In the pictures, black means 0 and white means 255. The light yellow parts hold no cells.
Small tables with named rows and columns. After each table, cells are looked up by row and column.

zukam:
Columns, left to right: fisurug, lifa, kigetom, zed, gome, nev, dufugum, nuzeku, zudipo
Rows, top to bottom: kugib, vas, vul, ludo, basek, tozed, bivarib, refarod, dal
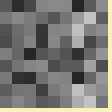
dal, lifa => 134
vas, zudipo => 96
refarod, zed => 63
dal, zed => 90
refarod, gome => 122
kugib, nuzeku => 90
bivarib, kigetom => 44
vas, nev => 117
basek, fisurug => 126
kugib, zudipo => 139
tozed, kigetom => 133
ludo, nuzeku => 71
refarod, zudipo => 139
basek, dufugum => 48
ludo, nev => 98
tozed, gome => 77

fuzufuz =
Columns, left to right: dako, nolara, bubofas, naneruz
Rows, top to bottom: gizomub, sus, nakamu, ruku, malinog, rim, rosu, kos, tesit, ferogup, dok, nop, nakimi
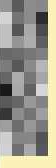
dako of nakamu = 192
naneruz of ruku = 94
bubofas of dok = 151
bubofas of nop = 134
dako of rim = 124
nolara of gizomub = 90
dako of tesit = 89
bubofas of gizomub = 140
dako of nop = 206
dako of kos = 24
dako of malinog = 105
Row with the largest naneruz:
kos

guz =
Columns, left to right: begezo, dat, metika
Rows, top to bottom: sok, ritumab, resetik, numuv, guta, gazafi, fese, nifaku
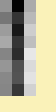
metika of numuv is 190
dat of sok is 3
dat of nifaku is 55
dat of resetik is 24
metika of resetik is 205
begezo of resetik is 156
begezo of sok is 148
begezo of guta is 133
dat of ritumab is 52
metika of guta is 231
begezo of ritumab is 118
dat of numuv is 53

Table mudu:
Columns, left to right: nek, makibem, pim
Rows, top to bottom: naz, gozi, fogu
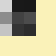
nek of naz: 214
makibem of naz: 25
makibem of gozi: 66
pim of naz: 24
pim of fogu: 44
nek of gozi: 140
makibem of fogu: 52
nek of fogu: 196
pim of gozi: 76

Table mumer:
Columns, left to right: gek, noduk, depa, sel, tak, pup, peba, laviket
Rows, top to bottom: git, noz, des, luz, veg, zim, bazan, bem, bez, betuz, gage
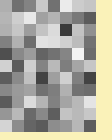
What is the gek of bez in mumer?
91
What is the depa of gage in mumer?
101
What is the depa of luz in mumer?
110
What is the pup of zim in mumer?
126
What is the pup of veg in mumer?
133
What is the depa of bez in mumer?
219
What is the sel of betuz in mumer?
137
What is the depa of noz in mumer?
232

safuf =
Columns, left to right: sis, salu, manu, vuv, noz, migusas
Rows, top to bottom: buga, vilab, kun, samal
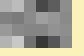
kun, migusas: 142
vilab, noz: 150
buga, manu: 137
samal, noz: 86
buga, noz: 93
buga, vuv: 72
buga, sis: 176
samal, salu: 200
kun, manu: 133
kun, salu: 137

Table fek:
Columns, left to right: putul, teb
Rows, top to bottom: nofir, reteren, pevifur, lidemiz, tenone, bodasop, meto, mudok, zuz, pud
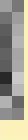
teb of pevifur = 171
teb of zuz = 102
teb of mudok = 184
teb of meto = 200
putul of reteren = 115
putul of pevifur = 93
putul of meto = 40
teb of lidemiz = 181
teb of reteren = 157
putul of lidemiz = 85
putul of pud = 142
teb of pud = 131
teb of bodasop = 169
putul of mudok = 78
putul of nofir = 159
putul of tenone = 98

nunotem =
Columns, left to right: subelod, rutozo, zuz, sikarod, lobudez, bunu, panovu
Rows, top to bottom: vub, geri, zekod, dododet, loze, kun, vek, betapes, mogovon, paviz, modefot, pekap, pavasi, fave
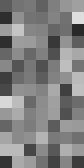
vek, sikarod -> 93
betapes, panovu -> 191
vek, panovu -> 186
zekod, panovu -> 41
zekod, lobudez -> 102
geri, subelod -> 46
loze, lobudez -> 80
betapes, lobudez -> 170

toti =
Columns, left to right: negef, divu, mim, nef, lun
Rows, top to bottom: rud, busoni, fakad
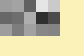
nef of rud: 229
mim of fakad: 161
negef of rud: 157
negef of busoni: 103
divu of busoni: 110
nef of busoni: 47
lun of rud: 202
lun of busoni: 75
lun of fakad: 132
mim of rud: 97
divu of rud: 163
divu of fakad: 125
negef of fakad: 157
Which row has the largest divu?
rud

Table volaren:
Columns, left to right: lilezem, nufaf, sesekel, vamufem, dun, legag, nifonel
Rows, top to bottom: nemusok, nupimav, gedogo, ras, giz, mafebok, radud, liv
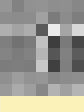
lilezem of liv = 153
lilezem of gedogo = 175
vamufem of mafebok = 199
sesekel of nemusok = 145
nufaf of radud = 157
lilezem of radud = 144
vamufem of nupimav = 161
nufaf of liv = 171
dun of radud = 135
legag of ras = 122
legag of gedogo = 165
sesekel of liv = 158
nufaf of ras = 114
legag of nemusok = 143
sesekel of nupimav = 141
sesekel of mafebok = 124

